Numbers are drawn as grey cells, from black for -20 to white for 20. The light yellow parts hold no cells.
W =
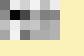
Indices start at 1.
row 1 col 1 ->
-2
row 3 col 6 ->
8
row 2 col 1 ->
2
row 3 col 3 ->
10
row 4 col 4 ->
7
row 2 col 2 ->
-19
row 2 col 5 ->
0
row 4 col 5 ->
7

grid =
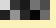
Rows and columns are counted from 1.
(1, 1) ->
14
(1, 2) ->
-12
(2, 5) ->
-3

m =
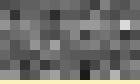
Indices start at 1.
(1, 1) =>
-8
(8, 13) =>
-4
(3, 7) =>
1
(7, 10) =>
-9
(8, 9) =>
-16
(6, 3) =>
-7
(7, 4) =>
-4
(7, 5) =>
-11
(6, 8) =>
-6
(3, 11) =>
1
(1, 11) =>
0
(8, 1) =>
3
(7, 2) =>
-3
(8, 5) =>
2
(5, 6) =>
5
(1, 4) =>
-5
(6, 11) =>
-7
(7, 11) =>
-2
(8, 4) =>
-6
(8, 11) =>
-3
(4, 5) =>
-7
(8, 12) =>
8
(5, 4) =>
3
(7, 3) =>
-12
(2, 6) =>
-13
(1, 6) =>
-4
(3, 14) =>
2
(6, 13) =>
-5
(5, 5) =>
-3
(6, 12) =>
-10
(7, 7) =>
-4
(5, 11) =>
-5
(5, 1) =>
-2
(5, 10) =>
0

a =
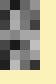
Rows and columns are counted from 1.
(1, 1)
-3
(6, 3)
0
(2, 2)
6
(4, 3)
6
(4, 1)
3
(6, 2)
4
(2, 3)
-2
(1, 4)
3
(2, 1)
-13

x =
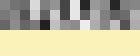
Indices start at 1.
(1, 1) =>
1
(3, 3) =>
-4
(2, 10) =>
8
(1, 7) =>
-9
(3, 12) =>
10
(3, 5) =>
-15
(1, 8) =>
16
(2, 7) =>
-9
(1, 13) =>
0
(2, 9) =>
-5
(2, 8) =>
16
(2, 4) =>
12

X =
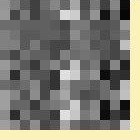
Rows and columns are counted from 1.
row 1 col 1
3
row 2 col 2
-9
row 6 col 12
-9
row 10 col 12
1
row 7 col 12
1
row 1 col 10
-1
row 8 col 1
2
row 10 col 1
5
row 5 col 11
-6
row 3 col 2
-3
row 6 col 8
-3
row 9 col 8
-3
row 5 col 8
-2
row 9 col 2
-5
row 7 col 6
1
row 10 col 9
-8
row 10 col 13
10
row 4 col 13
-1
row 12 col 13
-15
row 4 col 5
-5
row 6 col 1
-4
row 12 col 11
-18
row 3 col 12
-6
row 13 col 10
-6
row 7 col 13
-15
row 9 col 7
4
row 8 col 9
-1
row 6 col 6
-9
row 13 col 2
1
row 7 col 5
-3
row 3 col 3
-5
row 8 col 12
-12

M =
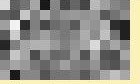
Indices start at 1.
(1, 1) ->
14
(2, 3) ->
11
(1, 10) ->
9
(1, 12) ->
1
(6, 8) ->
4
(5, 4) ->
8
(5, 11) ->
1
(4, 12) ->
-2
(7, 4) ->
-1
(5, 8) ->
3
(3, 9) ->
5
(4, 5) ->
5
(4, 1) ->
-6
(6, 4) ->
-8
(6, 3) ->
6
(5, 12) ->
6
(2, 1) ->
-5
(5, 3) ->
6
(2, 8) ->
4
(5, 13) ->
0
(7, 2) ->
6
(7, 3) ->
4
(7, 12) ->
-7
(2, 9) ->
3
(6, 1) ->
-5
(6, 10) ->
6
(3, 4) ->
0
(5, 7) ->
0

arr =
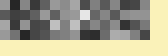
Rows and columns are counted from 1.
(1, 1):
4
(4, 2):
-2
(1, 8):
6
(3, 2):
-11
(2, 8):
4
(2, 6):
-5
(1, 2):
-14
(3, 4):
-9
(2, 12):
-6
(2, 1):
-6
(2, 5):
4
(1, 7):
2
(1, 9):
-8
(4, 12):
7
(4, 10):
-13
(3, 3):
3
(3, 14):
-7
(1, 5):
-5
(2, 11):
1

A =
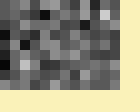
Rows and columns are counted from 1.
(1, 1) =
-6
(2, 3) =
-7
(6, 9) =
-5
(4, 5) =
0
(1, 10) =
-14
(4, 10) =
-9
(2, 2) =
-4
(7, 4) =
0
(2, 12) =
-5
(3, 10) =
-7
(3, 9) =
-16
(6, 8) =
3
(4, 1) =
-18
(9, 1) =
1
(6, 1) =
-15
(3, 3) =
2
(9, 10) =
-6
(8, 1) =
-11
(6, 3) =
1
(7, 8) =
-5
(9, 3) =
-1
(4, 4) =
-13
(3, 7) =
-9
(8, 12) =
-4
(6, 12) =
-9
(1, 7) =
-5
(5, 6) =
2
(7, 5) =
-12
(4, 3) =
-9
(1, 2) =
-3
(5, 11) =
-2
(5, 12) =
-9
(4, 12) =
-10
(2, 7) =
-1

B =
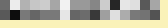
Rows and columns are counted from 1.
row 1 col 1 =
-3
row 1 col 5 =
12
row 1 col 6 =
6
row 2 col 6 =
-1
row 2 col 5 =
-1
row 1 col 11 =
12
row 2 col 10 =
-11
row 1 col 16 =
6
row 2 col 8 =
-4
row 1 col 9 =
4

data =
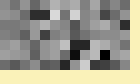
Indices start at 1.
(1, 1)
2
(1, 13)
-3
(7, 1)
-3
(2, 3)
-3
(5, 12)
3
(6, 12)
4
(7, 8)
3
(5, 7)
10
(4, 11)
2
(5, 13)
-2
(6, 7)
-3
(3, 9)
1
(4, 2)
-1
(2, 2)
2
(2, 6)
14
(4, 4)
4
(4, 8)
-6
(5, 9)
-14
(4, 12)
2
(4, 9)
-2
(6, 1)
5
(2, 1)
3
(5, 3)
1
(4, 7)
2
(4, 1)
0
